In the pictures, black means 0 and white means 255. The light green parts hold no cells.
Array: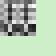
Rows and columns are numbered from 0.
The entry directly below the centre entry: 181
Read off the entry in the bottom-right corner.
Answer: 156
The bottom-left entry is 197
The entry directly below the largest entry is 126
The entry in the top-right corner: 142
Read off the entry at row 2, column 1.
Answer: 142
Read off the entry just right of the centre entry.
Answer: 142
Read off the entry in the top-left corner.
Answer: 197
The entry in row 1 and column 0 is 156
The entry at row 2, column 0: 181
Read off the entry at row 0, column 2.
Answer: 102
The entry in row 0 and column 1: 142
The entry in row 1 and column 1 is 209
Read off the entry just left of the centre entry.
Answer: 169

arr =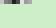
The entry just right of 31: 74
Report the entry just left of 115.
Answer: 128

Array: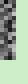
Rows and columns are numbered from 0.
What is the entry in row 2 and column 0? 148
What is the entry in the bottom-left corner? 148
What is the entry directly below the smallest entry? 148
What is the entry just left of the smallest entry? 133
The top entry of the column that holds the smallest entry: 16
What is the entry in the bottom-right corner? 121
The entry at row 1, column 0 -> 69
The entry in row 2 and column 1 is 81
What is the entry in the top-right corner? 81

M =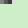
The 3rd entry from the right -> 89
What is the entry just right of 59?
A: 220
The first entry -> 131
